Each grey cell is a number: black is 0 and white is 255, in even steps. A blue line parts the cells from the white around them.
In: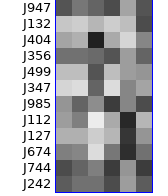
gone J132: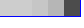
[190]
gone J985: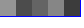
[141]
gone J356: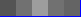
[106]
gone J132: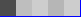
[198]

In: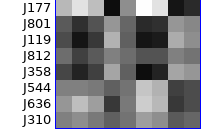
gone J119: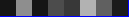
[172]
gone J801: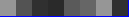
[135]

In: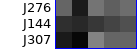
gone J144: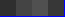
[40]
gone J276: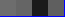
[116]
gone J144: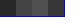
[47]
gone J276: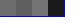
[101]
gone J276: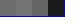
[95]

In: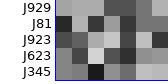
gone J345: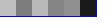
[109]
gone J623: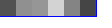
[48]
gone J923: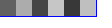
[76]
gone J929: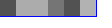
[164]
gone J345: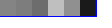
[185]

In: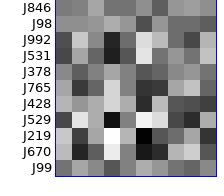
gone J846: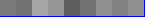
[158]
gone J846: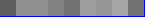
[123]

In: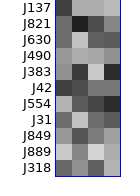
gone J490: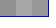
[173]
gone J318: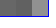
[179]
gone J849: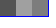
[153]

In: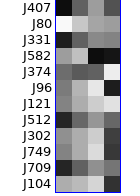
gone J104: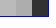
[213]
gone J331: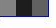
[137]
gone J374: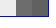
[90]
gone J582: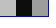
[21]

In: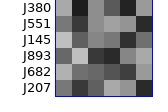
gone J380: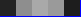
[90]
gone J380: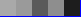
[35]
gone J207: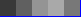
[42]
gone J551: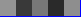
[161]

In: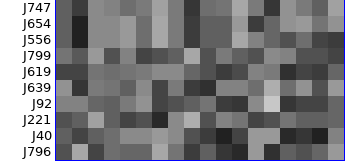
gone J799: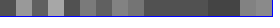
[89]
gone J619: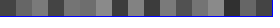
[75]

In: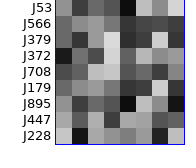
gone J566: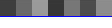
[70]
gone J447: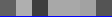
[91]
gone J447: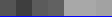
[175]
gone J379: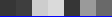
[47]

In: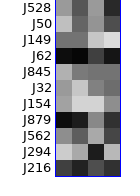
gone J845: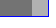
[122]
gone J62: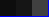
[6]
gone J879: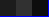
[136]

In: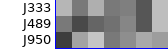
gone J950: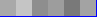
[61]
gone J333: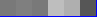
[182]
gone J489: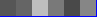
[113]
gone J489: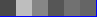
[121]
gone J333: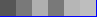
[127]

